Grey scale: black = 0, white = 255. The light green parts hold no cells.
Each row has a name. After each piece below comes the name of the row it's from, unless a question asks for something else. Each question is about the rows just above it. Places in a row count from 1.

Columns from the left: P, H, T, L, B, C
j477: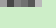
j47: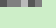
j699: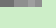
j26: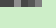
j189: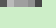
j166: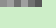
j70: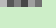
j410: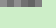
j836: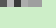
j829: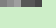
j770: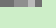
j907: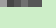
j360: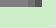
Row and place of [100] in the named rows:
j410, 5
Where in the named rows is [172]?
j836, 4
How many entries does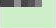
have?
6

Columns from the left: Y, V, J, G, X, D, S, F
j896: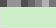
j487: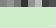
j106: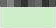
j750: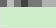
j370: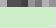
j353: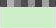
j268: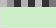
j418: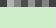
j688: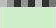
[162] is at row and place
j353, 7
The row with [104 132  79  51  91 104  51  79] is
j106
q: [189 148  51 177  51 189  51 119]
j268
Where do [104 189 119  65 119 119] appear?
j750
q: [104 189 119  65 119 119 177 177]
j750
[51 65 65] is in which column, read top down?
G
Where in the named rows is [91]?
j106, 5

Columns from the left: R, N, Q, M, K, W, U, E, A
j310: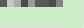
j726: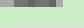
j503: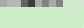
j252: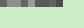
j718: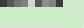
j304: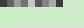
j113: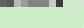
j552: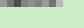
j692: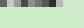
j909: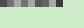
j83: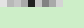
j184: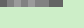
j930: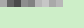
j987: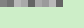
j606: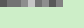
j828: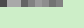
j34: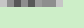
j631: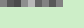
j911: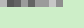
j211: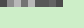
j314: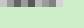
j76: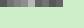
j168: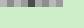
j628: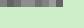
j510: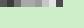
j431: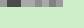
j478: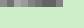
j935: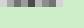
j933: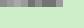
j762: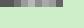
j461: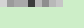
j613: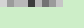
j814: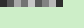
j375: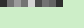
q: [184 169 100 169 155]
j987
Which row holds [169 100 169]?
j987
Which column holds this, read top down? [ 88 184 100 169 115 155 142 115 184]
W
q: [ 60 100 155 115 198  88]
j304
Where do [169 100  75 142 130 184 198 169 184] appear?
j930
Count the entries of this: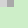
2
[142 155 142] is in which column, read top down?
M

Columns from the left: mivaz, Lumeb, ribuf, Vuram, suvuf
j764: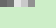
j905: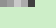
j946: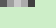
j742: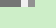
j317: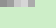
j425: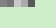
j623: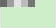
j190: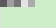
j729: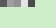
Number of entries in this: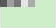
5
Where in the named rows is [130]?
j425, 1
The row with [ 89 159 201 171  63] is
j946
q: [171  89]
j425
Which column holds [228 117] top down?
ribuf

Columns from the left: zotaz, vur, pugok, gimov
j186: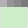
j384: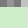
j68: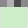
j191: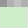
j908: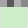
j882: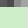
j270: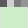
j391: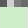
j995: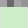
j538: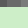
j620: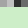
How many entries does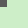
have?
1
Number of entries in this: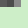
3
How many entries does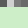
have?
4

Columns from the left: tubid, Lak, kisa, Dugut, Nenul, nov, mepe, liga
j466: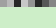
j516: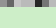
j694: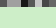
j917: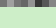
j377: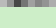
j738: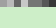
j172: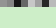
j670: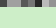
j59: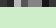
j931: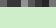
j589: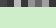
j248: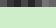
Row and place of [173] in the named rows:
j377, 8
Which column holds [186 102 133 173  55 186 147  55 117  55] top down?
liga
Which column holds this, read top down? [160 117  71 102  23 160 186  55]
kisa
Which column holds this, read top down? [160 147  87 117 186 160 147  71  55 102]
tubid

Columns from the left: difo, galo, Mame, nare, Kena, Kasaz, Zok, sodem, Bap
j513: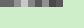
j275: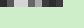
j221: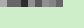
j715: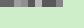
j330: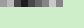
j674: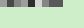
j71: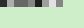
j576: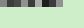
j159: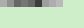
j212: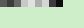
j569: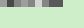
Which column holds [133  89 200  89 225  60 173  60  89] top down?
sodem
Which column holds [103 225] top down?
Kena
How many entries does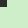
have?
1
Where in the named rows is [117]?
j159, 4
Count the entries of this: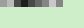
9

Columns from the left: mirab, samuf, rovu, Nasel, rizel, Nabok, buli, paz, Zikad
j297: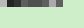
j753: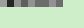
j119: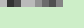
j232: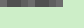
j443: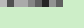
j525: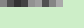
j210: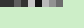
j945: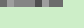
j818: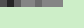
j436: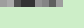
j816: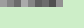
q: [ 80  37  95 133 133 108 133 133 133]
j818
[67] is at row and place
j525, 4

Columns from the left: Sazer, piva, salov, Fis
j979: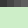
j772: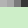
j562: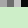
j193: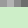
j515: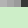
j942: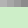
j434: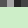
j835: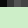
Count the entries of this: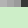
4
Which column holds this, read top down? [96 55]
Fis
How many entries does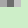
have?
3
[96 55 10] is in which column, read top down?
Fis
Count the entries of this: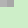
2

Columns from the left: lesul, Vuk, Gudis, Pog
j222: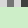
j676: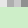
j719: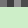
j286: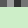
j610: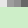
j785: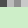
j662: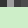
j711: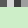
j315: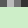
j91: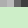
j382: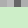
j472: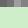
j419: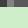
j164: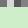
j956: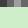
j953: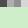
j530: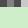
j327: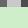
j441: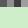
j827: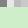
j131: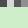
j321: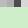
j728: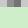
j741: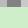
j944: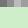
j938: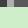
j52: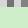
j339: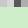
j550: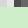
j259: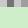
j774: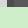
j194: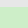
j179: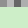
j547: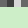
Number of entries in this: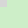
1
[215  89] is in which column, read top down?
Gudis
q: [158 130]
j472
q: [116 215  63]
j222
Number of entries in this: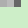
3

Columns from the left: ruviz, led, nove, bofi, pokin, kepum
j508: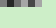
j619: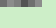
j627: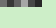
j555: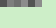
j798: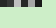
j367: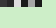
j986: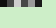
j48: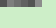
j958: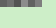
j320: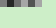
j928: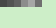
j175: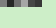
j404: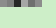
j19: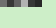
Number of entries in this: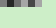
6
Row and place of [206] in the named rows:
j986, 3
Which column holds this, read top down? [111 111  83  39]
ruviz
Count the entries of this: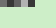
5
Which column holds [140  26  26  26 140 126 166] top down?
kepum
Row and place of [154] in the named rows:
j986, 5

